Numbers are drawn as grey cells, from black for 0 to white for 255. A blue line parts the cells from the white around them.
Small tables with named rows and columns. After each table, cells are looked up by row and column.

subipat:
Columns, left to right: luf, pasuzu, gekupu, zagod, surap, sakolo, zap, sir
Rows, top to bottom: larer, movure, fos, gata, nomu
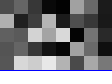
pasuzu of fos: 90
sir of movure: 25
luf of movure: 176
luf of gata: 84
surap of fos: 217
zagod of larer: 9
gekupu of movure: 62
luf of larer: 76
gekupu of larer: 55
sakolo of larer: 161
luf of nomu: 86
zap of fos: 116
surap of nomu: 179
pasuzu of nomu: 216
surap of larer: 2
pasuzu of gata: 101
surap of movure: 27
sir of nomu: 120
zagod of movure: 181
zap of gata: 106
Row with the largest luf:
movure

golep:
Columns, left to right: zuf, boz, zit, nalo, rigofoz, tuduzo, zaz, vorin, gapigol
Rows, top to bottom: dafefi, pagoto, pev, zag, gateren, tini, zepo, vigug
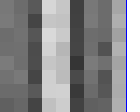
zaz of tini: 114
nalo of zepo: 208
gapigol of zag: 177
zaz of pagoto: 122
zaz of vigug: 96
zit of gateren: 77
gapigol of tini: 173
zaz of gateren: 123
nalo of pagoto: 197

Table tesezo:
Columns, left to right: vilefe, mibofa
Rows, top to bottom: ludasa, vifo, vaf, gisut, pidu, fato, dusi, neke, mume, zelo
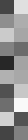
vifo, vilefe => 142
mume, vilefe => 210
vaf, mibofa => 166
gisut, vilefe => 130
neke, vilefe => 110
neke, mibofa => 249
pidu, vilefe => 39

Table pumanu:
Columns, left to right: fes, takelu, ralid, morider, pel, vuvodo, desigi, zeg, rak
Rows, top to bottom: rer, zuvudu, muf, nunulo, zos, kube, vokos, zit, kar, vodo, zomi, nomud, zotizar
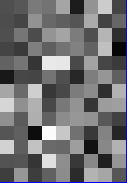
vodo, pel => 199
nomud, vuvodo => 56
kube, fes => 24
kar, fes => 144
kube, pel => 79
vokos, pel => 72
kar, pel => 140
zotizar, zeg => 166
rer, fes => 79
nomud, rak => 149
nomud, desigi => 136
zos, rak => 58

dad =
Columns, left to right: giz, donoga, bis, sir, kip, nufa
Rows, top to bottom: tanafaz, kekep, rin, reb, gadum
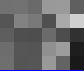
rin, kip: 77
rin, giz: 94
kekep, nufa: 207
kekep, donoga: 130
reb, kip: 157
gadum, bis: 86
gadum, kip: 99
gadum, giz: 111
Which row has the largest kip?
kekep

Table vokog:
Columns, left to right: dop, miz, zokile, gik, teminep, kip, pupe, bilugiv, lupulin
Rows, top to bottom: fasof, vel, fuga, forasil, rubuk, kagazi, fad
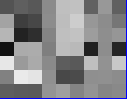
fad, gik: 148
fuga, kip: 194
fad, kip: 132
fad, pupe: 147
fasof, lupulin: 96
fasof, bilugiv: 152

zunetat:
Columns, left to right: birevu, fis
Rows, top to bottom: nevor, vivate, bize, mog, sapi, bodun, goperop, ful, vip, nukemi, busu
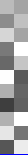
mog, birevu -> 121
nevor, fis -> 164
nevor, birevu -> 187
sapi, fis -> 197
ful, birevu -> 62
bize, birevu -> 214
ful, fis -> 97
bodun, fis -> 91
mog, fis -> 255
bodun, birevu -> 254
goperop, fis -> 101
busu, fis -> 236
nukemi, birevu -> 230
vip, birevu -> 177
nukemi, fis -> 117
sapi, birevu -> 104
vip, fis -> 255
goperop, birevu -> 175
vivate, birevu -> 140
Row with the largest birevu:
bodun

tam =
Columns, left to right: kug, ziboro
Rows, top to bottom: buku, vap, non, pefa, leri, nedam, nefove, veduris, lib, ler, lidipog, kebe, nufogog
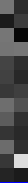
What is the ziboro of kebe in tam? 221
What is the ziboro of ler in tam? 41
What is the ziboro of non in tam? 7
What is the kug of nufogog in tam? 36
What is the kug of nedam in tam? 65
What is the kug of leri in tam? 68
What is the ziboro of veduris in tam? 81
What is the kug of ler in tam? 52
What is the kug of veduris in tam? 110
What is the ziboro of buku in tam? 44
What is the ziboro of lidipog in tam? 47
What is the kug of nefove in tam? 56
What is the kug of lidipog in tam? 108
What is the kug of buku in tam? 118
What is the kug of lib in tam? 92
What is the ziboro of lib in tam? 48

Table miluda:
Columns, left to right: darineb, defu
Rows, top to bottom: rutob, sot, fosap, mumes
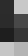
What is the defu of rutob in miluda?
200
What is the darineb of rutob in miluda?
44
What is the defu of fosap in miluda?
54
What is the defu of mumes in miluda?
180
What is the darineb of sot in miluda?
43
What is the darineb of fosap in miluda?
30
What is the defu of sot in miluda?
72
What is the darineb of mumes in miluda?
198
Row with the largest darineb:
mumes

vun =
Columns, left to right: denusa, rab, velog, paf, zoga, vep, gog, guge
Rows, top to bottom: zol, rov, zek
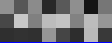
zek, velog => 48
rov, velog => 128
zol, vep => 143
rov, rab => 200
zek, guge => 57
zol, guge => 118
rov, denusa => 71
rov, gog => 188
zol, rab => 87
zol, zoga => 89
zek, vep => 45
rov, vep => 130
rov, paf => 188
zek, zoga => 69
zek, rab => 50
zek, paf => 150
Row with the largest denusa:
zol

